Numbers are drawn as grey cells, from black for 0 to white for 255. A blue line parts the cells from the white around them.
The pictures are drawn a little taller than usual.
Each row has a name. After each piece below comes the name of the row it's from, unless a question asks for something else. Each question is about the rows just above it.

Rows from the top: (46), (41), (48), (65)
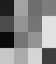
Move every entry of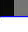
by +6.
[ 15 123]
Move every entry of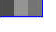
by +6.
[ 82 154 123]
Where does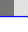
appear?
(41)
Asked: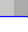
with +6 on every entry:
[205 177]
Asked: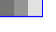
(48)
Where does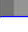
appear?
(48)

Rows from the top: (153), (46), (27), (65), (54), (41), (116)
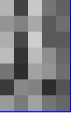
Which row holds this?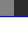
(41)
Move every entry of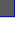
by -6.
[84]
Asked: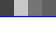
(153)
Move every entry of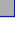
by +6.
[180]
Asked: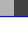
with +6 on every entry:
[186  72]

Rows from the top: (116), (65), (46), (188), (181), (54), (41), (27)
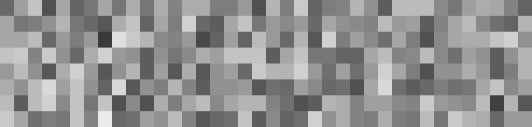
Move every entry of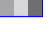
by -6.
[160 210 105]
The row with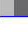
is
(46)
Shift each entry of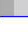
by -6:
[166 202]
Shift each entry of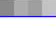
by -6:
[131 166 153 189]

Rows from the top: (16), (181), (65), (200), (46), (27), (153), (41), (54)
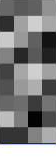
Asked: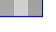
(46)
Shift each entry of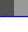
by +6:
[ 87 159]

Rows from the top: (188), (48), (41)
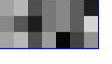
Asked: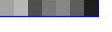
(188)
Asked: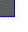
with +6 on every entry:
[99]
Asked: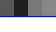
(48)
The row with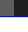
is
(188)
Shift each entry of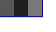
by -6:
[ 81  24 114]
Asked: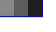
(188)

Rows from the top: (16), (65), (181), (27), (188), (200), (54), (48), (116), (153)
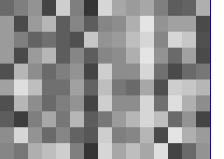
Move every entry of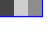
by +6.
[ 74 212 147]
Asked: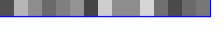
(188)

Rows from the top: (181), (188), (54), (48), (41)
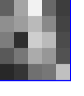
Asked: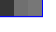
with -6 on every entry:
[ 47 106 113]
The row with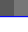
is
(48)
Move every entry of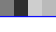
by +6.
[131  52 212 192]
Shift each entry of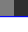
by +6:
[131  52]

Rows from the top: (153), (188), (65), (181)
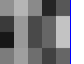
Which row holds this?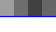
(181)
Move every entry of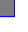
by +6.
[130]
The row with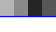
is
(153)
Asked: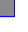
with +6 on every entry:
[144]
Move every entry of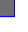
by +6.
[116]

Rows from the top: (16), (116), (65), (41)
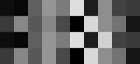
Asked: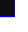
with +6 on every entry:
[20]
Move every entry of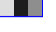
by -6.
[216  23 136]

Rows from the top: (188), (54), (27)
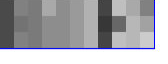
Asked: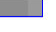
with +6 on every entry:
[147 147 160]
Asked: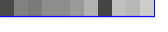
(27)
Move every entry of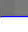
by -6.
[109 116]

